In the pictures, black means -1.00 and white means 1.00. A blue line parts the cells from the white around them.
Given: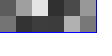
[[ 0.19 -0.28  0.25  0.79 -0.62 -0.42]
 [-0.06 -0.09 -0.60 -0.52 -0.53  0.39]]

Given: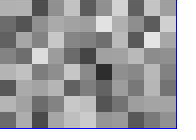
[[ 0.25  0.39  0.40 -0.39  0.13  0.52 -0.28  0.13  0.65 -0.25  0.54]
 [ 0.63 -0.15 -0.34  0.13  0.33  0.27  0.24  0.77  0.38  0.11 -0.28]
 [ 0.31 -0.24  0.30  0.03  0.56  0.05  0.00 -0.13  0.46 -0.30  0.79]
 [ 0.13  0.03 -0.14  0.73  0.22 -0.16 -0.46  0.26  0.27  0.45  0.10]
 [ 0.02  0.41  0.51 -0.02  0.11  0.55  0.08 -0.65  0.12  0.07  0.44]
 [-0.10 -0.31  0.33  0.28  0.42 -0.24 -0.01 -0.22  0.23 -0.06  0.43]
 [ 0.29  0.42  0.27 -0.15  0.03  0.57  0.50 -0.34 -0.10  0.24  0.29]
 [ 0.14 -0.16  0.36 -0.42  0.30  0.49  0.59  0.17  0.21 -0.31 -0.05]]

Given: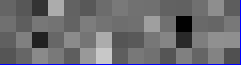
[[-0.27 -0.21 -0.32 -0.60  0.35 -0.23 -0.31 -0.15 -0.05 -0.11 -0.12 -0.23
  -0.24 -0.12  0.11]
 [-0.06 -0.12 -0.26 -0.07 -0.10 -0.22 -0.02 -0.10 -0.14 -0.12  0.25 -0.12
  -0.99 -0.18 -0.20]
 [ 0.12 -0.25  0.00 -0.74 -0.19  0.09 -0.08  0.35 -0.33 -0.30 -0.07  0.04
  -0.68 -0.01  0.13]
 [-0.37 -0.33 -0.20  0.08 -0.05 -0.26  0.20  0.57 -0.26 -0.06 -0.11 -0.33
   0.00 -0.21  0.03]]

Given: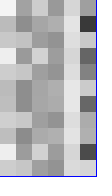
[[ 0.25  0.91  0.27  0.61  0.20  0.68]
 [-0.55  0.47  0.11  0.30  0.37  0.79]
 [ 0.58  0.57  0.52  0.23  0.15  0.74]
 [-0.21  0.87  0.21  0.65  0.23  0.68]
 [ 0.02  0.61  0.55  0.25  0.16  0.73]
 [ 0.59  0.47  0.11  0.30  0.37  0.81]
 [-0.19  0.49  0.11  0.31  0.35  0.81]
 [ 0.35  0.62  0.57  0.25  0.15  0.73]
 [ 0.38  0.49  0.10  0.34  0.38  0.78]
 [-0.41  0.87  0.22  0.64  0.22  0.68]
 [ 0.67  0.61  0.55  0.25  0.15  0.71]]

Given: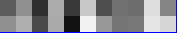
[[ 0.04 -0.28  0.13 -0.63  0.35 -0.55  0.56 -0.39 -0.11 -0.15  0.74]
 [ 0.68  0.14  0.37 -0.41  0.34 -0.86  0.90  0.20 -0.09 -0.06  0.79]]

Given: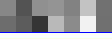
[[-0.11  0.06 -0.35  0.13  0.15  0.02  0.53]
 [-0.12 -0.15 -0.27 -0.58  0.45  0.09  0.89]]
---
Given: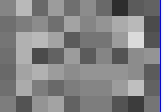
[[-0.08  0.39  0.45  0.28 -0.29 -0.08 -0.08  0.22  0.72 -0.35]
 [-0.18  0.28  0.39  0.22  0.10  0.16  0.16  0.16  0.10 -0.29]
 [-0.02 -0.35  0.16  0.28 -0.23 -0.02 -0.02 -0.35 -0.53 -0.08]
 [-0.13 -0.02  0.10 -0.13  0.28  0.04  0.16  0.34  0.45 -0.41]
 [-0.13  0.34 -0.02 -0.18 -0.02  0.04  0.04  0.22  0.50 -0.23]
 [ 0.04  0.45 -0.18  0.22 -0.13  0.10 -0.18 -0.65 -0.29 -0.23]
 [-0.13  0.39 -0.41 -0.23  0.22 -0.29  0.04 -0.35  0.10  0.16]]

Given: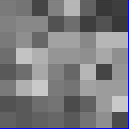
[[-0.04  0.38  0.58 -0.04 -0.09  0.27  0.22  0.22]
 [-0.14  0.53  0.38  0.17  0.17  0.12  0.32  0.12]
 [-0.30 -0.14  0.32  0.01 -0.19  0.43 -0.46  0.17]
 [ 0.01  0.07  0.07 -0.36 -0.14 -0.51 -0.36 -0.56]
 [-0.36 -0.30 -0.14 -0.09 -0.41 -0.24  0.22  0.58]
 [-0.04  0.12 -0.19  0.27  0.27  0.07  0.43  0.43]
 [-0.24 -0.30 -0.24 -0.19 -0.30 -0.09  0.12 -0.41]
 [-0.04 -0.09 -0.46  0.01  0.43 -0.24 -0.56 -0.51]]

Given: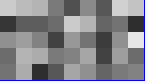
[[ 0.59  0.47  0.41 -0.04 -0.37  0.08 -0.32  0.64  0.53]
 [-0.15  0.41  0.35 -0.04  0.02  0.30 -0.48  0.24 -0.15]
 [ 0.13  0.24  0.02 -0.48  0.19 -0.10 -0.53  0.13  0.80]
 [-0.58 -0.27 -0.27 -0.15  0.59  0.41 -0.21 -0.10 -0.64]
 [-0.10  0.35 -0.64 -0.32  0.30  0.13 -0.21 -0.04  0.02]]

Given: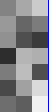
[[-0.14 -0.26  0.89]
 [-0.43  0.26  0.71]
 [ 0.03  0.32  0.59]
 [-0.65  0.42  0.37]
 [ 0.20 -0.20 -0.03]
 [-0.03  0.48 -0.38]
 [ 0.14 -0.38 -0.54]]

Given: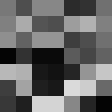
[[-0.56 -0.76  0.66  0.66  0.06 -0.71 -0.97]
 [ 0.12 -0.23  0.17  0.17 -0.51 -0.39 -0.12]
 [-0.06 -0.39  0.06  0.06 -0.66 -0.61 -0.12]
 [ 0.00  0.34 -0.34 -0.39  0.23  0.39  0.00]
 [-0.51  0.28 -0.76 -0.81  0.71  0.61 -0.18]
 [ 0.44  0.39 -0.81 -0.86 -0.71  0.17  0.55]
 [-0.97 -0.61 -0.92 -0.92 -0.29 -0.45 -0.23]]

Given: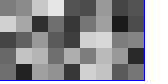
[[-0.02  0.09  0.57  0.80 -0.35 -0.41  0.19 -0.46 -0.35]
 [-0.19  0.52  0.41 -0.13  0.36 -0.02  0.46  0.19 -0.68]
 [-0.13 -0.74  0.25  0.14 -0.57  0.63  0.52 -0.30 -0.08]
 [-0.46 -0.24  0.19 -0.30 -0.51  0.63  0.69 -0.02  0.04]
 [ 0.63  0.31 -0.63 -0.13 -0.57 -0.08  0.25 -0.79 -0.41]]
